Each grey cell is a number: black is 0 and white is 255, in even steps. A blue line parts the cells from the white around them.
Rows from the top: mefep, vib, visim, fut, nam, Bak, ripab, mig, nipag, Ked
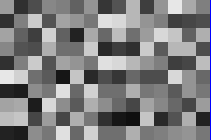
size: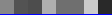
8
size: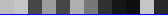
12

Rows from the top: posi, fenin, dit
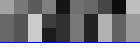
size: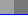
2
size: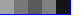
5
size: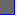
1

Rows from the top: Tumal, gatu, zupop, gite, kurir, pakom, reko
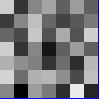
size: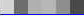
6
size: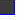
1
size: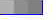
3
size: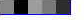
5
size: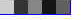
5
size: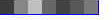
7
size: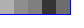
5

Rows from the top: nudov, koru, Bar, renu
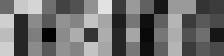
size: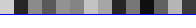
14
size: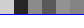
6

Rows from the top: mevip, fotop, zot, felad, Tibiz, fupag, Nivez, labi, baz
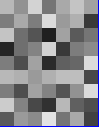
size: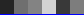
6
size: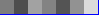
7
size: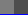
2
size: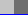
2
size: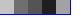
5
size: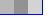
3
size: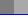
2

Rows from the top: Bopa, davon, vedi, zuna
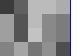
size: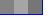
3
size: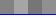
4
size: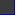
1
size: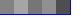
5
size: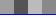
4
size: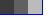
3

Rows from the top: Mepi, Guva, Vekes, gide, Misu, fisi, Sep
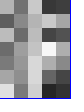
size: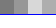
4
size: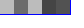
5
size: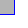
1
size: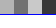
4
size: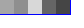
5

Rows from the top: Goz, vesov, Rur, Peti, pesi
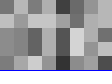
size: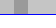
4
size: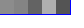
5
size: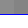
2
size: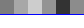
6
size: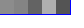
5
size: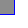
1

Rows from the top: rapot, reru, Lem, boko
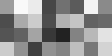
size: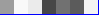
7
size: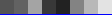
8
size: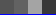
4
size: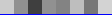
8
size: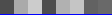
8

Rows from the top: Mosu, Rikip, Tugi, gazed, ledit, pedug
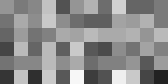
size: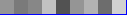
9
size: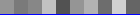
10
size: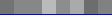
8
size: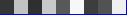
9
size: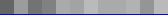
12
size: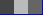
3
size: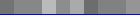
10

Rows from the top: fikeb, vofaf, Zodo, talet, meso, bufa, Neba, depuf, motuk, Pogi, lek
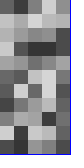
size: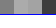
4
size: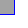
1
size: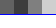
4
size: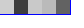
5
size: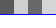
4

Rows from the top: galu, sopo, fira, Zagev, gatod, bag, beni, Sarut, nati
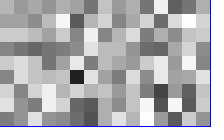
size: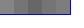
5
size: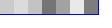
7
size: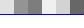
6
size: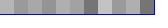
11
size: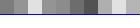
10
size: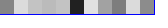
11

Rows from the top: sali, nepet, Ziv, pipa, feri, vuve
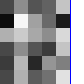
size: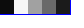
5
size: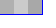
3

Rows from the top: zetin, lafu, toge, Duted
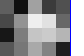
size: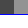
2
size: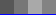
4
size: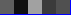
5
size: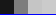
4
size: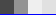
4

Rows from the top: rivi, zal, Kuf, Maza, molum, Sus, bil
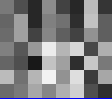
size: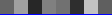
8
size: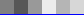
6

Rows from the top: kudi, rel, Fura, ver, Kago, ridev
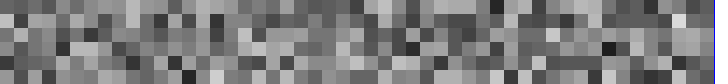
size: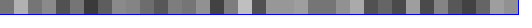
37
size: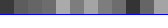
12

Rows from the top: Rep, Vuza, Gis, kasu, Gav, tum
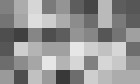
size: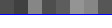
8
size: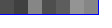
7
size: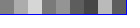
9
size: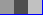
3
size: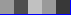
5
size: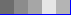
5

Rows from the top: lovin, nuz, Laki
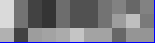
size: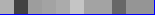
11
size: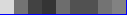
9
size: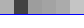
6
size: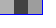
3

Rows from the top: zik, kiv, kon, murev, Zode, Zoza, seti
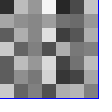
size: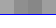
4
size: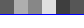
6
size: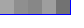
5
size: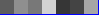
7
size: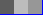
3
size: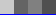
4

